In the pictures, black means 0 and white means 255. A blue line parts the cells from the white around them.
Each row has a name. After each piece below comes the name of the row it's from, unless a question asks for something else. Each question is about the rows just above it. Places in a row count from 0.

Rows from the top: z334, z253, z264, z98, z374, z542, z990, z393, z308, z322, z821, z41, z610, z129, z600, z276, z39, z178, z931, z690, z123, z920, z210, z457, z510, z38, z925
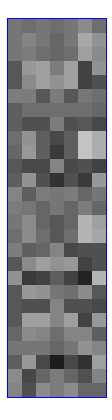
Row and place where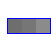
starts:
z334, 3
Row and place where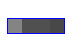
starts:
z123, 3
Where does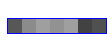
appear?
z374
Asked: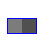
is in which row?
z393

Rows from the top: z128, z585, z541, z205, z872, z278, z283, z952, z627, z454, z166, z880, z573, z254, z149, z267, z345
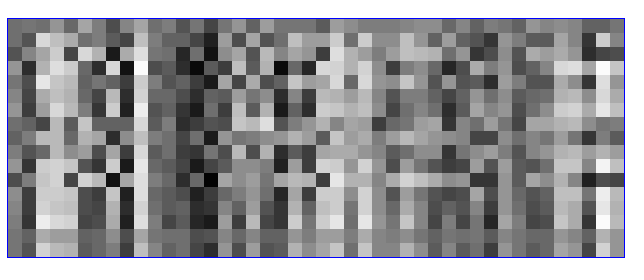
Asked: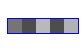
z454
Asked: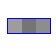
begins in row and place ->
z278, 16
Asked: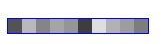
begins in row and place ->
z541, 17
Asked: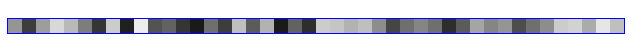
z283

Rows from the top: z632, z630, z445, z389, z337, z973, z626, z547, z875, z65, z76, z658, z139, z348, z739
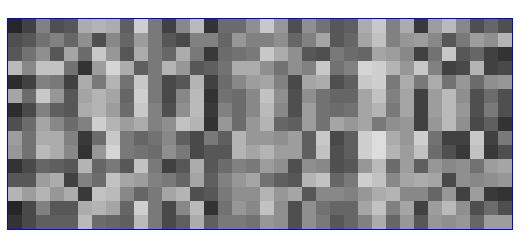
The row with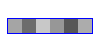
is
z445
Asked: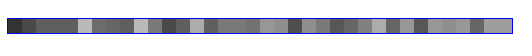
z739
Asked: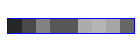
z348

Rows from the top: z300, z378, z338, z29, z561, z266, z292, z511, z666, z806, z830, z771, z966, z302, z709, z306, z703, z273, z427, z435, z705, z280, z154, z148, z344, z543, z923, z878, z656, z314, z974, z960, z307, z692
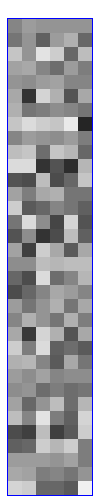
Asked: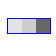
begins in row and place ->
z338, 2
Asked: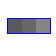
z302
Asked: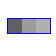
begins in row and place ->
z378, 2
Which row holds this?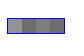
z923
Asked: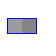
z435
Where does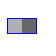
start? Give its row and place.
z378, 4

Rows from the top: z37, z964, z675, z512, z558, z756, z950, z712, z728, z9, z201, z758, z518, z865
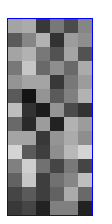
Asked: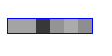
z728
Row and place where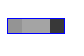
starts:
z558, 0
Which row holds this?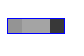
z558
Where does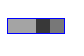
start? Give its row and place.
z558, 1
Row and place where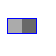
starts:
z518, 4

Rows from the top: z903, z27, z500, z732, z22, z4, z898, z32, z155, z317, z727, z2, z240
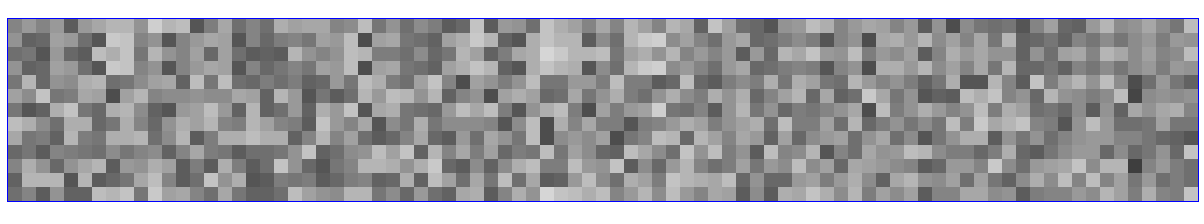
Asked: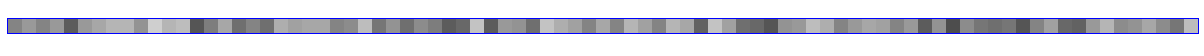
z903
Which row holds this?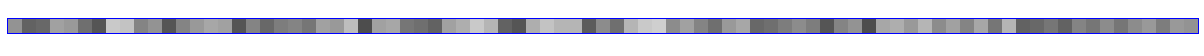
z27
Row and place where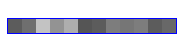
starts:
z2, 12

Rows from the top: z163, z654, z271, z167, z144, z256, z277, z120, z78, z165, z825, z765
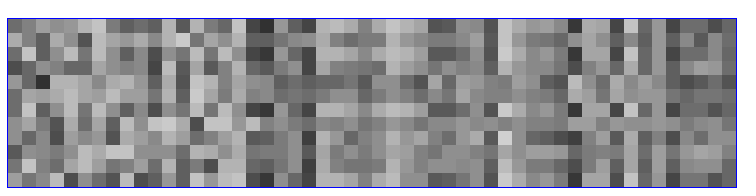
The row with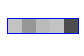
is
z765
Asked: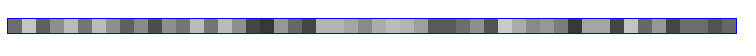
z277
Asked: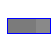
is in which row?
z654
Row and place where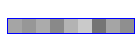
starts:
z654, 7
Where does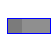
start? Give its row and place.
z256, 22

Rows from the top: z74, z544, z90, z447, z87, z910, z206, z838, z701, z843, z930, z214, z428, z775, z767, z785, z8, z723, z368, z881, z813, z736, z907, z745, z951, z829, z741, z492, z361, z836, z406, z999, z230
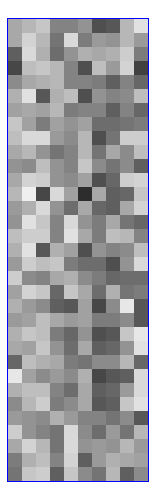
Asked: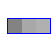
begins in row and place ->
z368, 2
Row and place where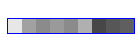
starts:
z829, 0
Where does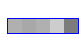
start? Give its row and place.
z90, 5
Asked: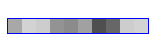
z214
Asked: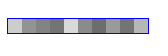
z836
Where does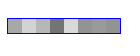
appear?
z406
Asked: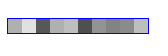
z910

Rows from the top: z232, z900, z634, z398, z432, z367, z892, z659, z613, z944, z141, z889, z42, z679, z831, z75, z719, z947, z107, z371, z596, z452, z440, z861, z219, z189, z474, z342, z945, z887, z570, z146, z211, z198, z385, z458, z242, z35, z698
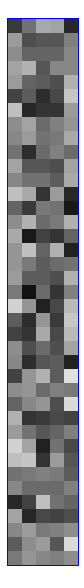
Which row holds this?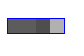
z107
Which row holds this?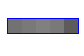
z211
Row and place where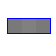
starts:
z211, 1
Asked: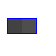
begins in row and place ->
z458, 3
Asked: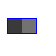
z232
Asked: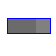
z198
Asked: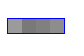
z242

